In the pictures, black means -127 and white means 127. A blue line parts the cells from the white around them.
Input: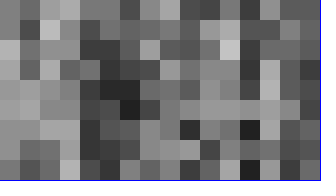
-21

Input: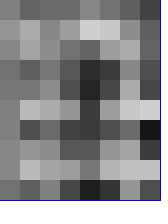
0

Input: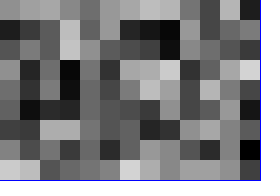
-43

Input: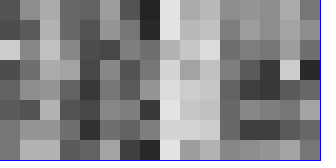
50

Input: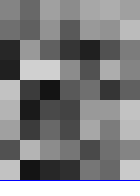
-88
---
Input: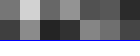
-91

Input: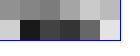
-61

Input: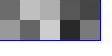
77

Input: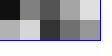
-76

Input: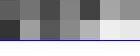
-40

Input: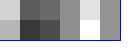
-50
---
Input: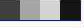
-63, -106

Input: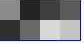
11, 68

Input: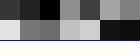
-72, -114

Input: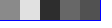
10, -46

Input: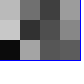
58, -35

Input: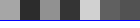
38, -45
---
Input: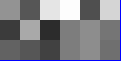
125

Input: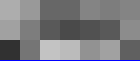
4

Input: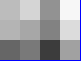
85

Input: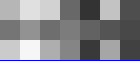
-76

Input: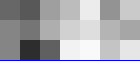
108

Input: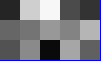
119

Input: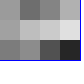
-17

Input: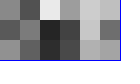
29

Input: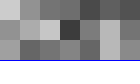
-53

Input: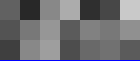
-80
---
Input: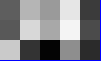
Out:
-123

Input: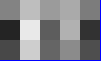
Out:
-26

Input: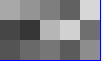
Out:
-9

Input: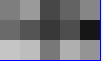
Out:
-7

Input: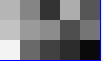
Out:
-62

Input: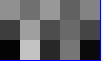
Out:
-87

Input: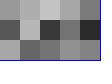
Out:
-12

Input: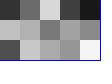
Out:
42

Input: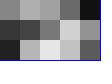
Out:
102
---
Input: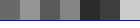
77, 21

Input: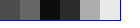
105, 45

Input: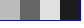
97, 60

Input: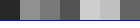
78, 65

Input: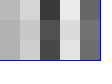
106, 99

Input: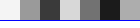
116, 88
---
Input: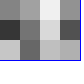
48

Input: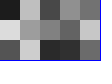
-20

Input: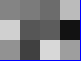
30

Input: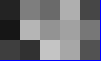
-45

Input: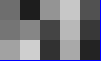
-92

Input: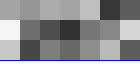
-35

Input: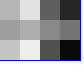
-117
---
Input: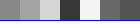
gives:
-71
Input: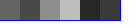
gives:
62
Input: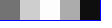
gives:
44
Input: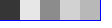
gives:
82
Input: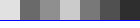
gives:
75
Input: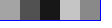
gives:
69
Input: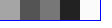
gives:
-93
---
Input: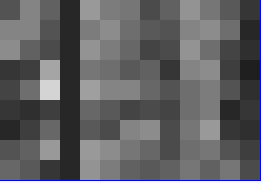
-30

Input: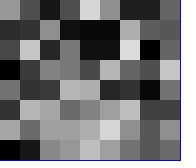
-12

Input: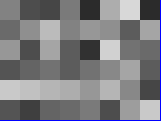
-50

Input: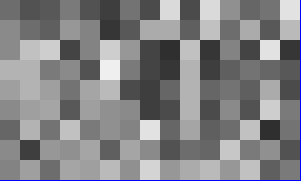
65

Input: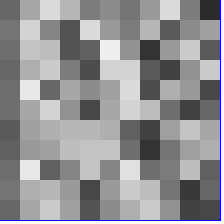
18

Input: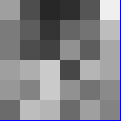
-20

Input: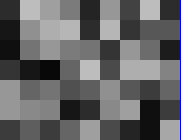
-91
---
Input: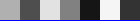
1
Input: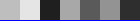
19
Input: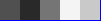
-10
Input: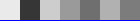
26
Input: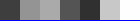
20
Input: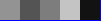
-2
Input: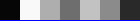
11
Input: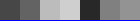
0
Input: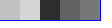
-8
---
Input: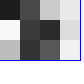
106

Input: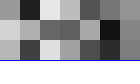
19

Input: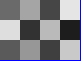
101

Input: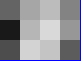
3

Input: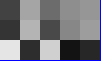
22

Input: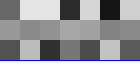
79

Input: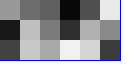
105

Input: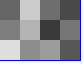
-54

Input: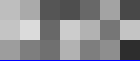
-55
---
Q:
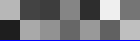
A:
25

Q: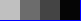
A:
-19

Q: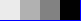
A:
49

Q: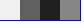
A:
-31

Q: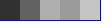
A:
47

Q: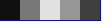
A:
97
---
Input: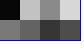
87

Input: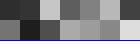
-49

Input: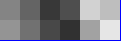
-14

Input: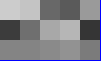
4

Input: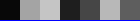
69

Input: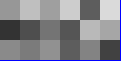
-4

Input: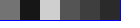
-105

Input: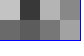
8

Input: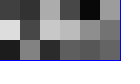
2

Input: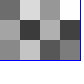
-62
